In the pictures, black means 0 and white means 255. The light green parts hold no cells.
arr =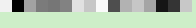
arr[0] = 241
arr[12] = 165
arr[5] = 130
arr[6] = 225
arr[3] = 123
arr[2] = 162

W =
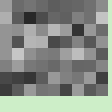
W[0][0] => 157
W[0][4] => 93
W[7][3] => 116
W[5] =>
[128, 157, 120, 114, 105, 125, 102, 103, 133]
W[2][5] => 156
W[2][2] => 175
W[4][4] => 122
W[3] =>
[148, 83, 181, 177, 73, 91, 131, 87, 146]
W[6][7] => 154
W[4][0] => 148
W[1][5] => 96
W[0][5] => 99
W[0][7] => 112
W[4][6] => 189
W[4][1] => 198
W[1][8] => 195
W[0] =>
[157, 107, 116, 105, 93, 99, 102, 112, 139]
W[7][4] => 120
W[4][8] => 91

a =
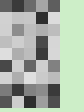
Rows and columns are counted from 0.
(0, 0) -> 96
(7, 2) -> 130
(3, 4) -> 214
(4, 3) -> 58
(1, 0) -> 209
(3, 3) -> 74
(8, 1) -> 205
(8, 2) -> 46
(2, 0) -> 208
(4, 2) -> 188
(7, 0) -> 123
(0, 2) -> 107
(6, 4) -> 188

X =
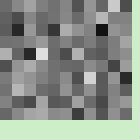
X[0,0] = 107
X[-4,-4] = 210
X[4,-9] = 39
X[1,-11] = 97
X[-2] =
[130, 94, 75, 165, 88, 93, 161, 107, 73, 134, 152]
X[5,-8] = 138
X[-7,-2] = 125
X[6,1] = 160
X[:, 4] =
[113, 114, 54, 109, 106, 112, 113, 101, 88, 138]
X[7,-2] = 130
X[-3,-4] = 144
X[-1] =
[103, 137, 164, 170, 138, 143, 61, 143, 84, 144, 107]
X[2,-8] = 101
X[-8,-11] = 92
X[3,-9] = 134
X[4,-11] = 176
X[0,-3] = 102
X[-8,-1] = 136
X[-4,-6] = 138
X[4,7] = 98
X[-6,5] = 76
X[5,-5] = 103
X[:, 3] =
[127, 105, 101, 153, 222, 138, 128, 109, 165, 170]
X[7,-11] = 114
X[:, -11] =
[107, 97, 92, 113, 176, 80, 123, 114, 130, 103]
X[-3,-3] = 90
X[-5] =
[80, 148, 172, 138, 112, 105, 103, 139, 120, 68, 156]
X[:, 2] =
[162, 134, 152, 134, 39, 172, 147, 153, 75, 164]
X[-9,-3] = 182
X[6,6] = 79

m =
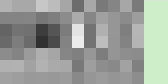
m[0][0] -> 178
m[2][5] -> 124
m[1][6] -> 171
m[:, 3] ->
[199, 119, 61, 49, 175, 178, 154]
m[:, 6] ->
[108, 171, 227, 236, 128, 120, 137]
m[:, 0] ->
[178, 132, 100, 105, 140, 177, 161]
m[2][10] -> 127
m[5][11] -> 128
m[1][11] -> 157
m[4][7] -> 151
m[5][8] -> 141
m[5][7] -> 158
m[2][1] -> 115
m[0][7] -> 168
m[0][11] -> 122
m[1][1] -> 132
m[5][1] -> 178
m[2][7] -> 115
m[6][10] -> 152

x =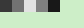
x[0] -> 56
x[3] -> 128
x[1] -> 114

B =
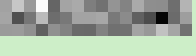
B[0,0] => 162
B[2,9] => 112
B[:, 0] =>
[162, 165, 154]
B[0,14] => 110
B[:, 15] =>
[180, 158, 113]
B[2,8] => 130
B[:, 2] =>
[154, 118, 144]
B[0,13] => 141
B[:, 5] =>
[164, 120, 130]
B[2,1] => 155
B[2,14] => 165
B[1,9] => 121
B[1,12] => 76
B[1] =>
[165, 80, 118, 187, 109, 120, 163, 163, 167, 121, 139, 96, 76, 4, 107, 158]
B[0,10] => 131

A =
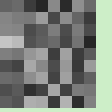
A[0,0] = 99
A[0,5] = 42
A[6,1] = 101
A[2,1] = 133
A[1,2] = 121
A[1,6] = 101
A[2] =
[136, 133, 76, 91, 125, 76, 123, 75]
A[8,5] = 178
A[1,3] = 156
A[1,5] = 140
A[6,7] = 97
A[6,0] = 107
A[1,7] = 59
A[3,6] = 115
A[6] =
[107, 101, 142, 163, 67, 160, 71, 97]
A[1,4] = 72
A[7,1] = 90
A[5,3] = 136
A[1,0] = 133
